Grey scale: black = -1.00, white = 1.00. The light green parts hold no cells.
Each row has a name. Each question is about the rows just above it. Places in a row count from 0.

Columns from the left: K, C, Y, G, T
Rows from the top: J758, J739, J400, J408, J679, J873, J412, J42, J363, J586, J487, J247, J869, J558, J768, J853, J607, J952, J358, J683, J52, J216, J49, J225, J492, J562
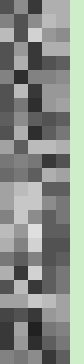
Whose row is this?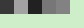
J225
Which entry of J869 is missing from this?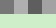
[-0.17]
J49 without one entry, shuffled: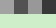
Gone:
[-0.46]
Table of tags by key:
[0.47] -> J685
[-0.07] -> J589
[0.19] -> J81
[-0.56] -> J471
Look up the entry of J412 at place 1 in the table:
J685
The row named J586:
[-0.36  0.37 -0.64 -0.26 -0.07]

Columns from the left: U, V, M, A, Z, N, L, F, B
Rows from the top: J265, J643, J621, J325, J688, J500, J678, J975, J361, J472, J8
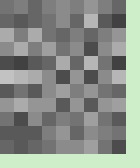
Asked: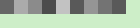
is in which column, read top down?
U
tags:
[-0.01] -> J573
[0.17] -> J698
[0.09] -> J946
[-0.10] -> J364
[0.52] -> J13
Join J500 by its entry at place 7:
J946

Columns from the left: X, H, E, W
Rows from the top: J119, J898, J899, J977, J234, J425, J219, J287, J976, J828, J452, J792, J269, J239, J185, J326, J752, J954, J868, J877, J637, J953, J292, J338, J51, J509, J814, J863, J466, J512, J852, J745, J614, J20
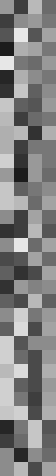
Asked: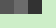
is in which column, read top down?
E
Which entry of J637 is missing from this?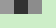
[0.02]

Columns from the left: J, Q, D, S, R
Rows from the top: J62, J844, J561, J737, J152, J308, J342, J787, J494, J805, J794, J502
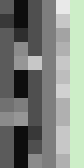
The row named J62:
[-0.29 -0.90 -0.38 -0.01  0.83]
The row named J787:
[-0.11 -0.01 -0.38 -0.01  0.38]
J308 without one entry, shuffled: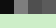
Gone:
[0.48]
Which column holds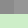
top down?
Q
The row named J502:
[-0.29 -0.90  0.09 -0.01  0.38]
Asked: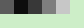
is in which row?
J805
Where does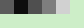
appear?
J342

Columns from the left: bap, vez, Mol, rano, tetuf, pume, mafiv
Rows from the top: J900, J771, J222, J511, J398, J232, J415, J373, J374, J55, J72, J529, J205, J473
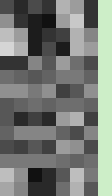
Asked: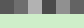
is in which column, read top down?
pume
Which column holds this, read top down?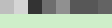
bap
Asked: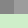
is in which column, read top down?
mafiv
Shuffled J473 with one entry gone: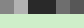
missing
[0.30]
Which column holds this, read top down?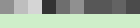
bap
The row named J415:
[ 0.13  0.13 -0.05  0.13 -0.50 -0.32  0.13]

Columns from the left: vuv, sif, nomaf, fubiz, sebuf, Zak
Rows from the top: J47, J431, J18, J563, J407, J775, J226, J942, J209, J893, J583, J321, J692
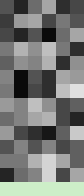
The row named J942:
[ 0.21  0.03  0.50  0.13 -0.44 -0.25]
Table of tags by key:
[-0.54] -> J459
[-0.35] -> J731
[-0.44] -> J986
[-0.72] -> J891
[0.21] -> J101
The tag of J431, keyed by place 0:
J459
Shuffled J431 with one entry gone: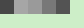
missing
[-0.54]
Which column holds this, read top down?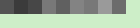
vuv

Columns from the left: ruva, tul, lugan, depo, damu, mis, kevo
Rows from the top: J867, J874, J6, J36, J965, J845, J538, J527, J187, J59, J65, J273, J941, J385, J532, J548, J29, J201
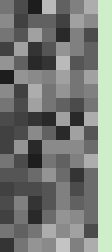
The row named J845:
[-0.77  0.16  0.08  0.00  0.26 -0.08  0.26]
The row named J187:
[-0.41 -0.49 -0.59 -0.68  0.26 -0.68  0.36]

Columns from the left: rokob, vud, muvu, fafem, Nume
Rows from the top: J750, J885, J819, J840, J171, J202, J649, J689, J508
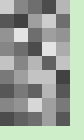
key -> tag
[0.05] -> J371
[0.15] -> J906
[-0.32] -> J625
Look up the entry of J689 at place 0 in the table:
J371
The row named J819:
[ 0.15  0.78 -0.14  0.25  0.15]
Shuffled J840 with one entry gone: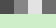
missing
[0.35]

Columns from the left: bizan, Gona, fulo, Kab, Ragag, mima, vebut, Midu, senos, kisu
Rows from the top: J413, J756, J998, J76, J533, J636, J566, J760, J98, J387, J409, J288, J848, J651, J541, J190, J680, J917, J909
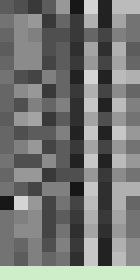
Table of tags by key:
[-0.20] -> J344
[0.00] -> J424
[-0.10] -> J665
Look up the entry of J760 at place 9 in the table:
J424
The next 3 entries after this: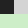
[-0.73  0.47  0.38]

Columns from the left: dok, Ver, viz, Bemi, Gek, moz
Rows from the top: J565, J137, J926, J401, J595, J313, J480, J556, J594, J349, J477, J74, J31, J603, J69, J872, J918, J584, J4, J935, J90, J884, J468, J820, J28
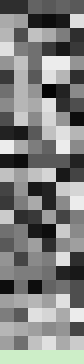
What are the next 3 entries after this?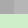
[ 0.25  0.76 -0.39]
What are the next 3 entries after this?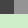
[-0.81 -0.73  0.59]

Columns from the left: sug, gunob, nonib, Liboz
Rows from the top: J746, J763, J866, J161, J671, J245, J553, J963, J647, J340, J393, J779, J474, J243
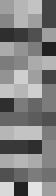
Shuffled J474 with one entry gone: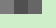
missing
[-0.12]
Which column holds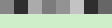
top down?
sug
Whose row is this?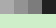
J161
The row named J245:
[ 0.15  0.62  0.25 -0.47]
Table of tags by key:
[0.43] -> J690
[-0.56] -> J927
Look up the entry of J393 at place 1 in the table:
J927
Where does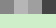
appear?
J763

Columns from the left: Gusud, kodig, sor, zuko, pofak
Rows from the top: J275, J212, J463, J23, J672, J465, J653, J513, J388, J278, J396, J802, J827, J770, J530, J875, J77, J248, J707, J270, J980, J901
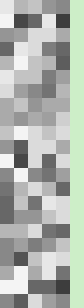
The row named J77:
[ 0.43  0.43  0.72 -0.10 -0.19]
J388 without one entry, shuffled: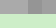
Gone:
[0.62]
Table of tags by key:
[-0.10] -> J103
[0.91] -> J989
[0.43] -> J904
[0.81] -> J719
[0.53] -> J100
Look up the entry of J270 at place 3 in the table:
J719
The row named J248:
[ 0.07  0.25 -0.02  0.17  0.53]

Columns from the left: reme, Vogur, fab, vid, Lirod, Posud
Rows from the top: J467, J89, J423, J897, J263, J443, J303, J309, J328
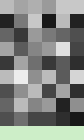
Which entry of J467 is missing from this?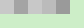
[0.37]
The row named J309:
[-0.21  0.47  0.04  0.21 -0.73  0.12]

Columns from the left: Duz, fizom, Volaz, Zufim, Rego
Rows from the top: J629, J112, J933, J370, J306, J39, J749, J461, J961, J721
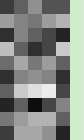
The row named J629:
[-0.53 -0.25  0.13 -0.35 -0.35]
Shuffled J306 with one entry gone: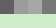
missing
[-0.15]
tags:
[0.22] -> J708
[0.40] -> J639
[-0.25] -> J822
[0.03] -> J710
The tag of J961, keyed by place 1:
J708

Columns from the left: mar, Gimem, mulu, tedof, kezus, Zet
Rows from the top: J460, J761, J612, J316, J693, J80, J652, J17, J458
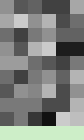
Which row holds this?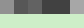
J460
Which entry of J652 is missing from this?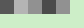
[0.05]

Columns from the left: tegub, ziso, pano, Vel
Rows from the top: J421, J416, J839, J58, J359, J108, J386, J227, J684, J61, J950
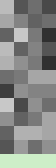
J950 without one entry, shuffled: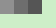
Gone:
[0.21]
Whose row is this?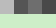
J421
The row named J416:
[ 0.30  0.03 -0.23 -0.14]
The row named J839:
[-0.23  0.57 -0.05 -0.62]
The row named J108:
[-0.14 -0.05  0.30  0.30]
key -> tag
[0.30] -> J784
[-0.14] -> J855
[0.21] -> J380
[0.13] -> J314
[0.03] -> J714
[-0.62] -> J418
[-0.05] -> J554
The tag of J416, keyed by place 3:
J855

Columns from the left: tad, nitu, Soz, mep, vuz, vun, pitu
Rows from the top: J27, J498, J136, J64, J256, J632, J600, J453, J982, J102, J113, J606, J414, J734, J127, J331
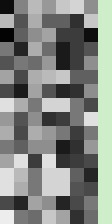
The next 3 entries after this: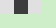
[-0.62 -0.53 -0.43]
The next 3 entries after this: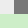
[-0.15  0.56  0.28]
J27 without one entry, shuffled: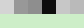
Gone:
[0.03]
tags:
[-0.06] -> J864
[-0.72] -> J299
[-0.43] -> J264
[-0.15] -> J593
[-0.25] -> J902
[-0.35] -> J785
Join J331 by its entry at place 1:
J864
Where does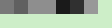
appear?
J113
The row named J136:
[-0.98 -0.25  0.11  0.28 -0.53 -0.53 -0.90]
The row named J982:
[ 0.19 -0.35  0.11 -0.62 -0.53 -0.06  0.76]

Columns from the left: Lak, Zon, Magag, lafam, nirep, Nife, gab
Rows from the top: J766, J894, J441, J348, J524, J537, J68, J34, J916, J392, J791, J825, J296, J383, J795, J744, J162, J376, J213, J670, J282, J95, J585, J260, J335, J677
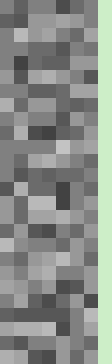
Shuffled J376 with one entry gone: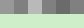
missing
[0.10]
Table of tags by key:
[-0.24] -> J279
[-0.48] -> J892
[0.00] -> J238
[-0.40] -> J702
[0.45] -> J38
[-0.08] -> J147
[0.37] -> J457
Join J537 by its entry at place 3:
J457
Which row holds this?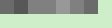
J335
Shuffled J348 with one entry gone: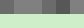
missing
[-0.08]
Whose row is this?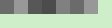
J162
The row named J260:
[ 0.28  0.37  0.37  0.45 -0.40  0.00  0.28]
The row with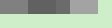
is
J68

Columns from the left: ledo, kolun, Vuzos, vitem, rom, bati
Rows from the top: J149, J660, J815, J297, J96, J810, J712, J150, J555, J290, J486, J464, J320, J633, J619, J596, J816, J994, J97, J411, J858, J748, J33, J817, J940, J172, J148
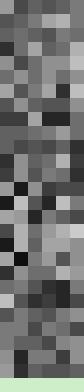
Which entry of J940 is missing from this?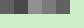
[0.04]
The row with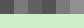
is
J33
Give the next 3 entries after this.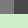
[-0.04 -0.14 -0.43]

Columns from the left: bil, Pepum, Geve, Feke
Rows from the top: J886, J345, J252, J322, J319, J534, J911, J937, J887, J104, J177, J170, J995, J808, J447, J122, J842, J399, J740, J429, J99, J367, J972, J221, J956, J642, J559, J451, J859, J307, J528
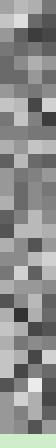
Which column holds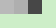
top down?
Geve
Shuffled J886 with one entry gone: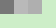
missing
[0.27]

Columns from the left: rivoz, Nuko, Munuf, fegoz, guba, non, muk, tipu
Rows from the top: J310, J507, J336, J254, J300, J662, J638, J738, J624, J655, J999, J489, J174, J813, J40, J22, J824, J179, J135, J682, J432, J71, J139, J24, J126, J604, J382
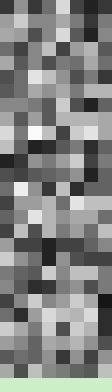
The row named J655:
[ 0.70 -0.04  0.96  0.50 -0.48  0.60  0.78  0.32]
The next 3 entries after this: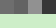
[ 0.14 -0.48  0.14]
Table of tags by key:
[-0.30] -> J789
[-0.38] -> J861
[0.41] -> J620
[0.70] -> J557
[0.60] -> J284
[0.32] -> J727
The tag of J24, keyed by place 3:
J284
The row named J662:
[-0.38 -0.14  0.78  0.50  0.14 -0.38 -0.04 -0.57]
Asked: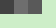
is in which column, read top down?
Munuf
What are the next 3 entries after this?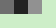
[-0.38 -0.48 -0.48]

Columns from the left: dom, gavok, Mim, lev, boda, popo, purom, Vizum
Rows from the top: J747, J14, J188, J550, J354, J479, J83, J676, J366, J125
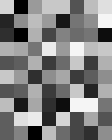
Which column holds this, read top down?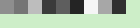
purom
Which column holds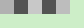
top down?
dom

